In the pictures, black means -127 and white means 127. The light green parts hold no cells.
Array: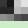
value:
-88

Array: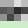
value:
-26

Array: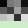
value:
-66

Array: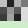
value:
22

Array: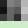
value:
-25

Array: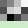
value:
79
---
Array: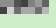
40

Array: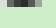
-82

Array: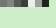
110

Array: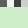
116

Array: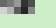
-35

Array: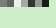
-75

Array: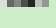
-91

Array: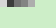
-12
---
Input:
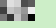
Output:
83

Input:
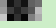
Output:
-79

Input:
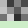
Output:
2

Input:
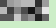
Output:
42

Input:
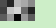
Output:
54

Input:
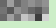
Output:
-23
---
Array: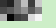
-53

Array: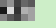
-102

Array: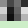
80

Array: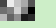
-15

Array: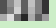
-46

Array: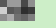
79

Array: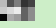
75

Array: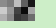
75
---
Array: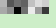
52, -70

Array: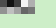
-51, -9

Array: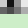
75, 45

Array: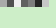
41, 70

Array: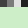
-63, -95

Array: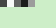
-58, 28
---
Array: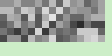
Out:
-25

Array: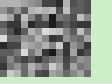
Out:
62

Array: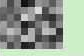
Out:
-35

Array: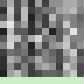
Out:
-37

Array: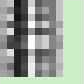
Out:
49
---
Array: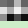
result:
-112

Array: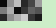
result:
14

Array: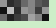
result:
-95

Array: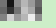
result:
82

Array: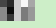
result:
-73

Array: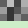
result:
-74
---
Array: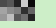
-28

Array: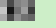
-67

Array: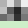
8

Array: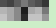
-7

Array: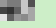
38

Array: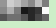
121

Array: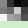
-61

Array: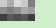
29
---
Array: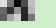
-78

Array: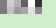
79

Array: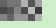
-41

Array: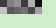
1

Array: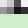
69

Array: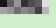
-33

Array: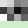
0
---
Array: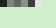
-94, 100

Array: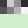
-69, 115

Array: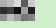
46, 2

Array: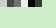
78, -68

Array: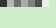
-75, 109

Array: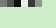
-7, 20

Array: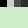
-127, -82

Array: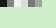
-105, 35
